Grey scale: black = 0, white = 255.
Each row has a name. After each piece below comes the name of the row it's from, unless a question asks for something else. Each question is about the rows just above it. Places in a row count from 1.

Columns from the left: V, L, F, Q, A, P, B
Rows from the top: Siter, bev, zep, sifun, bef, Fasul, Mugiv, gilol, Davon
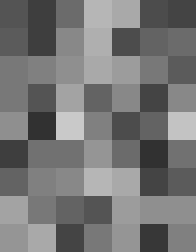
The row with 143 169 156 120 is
zep
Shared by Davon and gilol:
120
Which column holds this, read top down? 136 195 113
B
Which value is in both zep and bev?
91
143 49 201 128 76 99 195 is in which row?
bef

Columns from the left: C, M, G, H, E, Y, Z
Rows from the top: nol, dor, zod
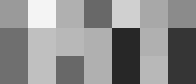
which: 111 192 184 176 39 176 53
dor
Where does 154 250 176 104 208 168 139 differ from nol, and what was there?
2, 244
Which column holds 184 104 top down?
G
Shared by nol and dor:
176
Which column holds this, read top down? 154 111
C
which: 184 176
dor
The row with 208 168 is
nol

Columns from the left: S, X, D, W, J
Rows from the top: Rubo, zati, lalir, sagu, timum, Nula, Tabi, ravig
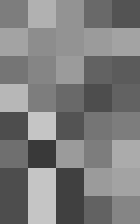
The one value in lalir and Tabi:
155
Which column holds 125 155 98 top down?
W

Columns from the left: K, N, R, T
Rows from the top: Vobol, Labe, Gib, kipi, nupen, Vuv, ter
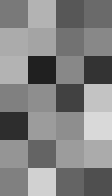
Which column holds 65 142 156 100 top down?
R
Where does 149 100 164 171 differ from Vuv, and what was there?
3, 156
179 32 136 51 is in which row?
Gib
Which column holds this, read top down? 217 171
T
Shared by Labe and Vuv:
171
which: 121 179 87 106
Vobol

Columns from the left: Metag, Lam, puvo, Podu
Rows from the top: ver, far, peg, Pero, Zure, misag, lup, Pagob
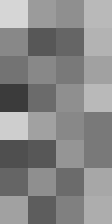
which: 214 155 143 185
ver
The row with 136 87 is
far
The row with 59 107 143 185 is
Pero
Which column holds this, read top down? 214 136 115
Metag
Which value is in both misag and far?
87

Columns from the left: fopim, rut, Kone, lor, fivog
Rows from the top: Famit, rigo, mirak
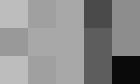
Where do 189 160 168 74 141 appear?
Famit
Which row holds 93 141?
rigo
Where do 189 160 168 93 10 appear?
mirak
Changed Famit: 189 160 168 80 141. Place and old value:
4, 74

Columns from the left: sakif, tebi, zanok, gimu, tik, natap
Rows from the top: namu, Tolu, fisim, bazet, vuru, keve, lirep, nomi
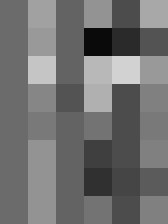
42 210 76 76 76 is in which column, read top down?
tik
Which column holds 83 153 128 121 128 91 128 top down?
natap
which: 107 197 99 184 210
fisim

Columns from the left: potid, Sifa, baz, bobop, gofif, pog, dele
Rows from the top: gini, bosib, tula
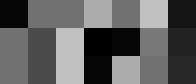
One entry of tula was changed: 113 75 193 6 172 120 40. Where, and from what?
6, 113
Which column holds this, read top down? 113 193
baz
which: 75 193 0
bosib
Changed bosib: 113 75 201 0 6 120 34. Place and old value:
3, 193
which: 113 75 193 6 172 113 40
tula
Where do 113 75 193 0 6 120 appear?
bosib
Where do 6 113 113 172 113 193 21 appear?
gini

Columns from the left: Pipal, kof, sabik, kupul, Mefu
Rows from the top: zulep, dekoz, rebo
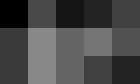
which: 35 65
zulep
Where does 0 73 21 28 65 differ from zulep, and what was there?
4, 35
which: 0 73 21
zulep
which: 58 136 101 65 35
rebo

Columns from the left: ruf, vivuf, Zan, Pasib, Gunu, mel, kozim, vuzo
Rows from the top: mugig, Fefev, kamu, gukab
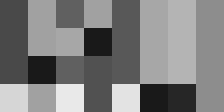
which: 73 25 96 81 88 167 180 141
kamu
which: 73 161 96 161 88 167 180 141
mugig

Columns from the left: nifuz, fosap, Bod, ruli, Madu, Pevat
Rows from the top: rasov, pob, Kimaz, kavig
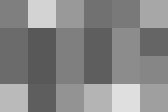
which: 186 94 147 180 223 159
kavig
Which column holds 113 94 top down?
ruli
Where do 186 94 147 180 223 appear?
kavig
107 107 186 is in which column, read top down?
nifuz
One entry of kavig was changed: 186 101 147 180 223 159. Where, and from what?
2, 94

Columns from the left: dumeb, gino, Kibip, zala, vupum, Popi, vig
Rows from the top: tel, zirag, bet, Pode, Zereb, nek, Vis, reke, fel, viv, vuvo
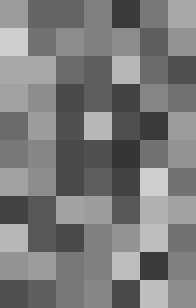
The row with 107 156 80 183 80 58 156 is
Zereb
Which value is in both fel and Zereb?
183
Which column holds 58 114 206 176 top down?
Popi
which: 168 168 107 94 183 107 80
bet

